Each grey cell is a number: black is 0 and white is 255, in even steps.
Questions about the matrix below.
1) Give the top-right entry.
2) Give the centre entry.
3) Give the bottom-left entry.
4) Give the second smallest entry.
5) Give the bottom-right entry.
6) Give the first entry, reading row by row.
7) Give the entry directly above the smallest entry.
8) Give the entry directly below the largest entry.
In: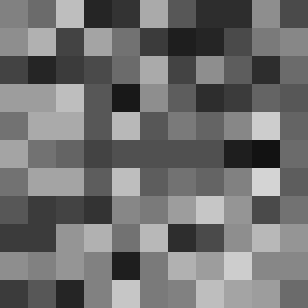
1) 74
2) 80
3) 59
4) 24
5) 107
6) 129
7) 205
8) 74

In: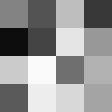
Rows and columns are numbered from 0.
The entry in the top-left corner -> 131
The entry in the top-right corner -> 56
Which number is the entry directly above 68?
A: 83
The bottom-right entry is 164
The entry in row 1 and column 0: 13
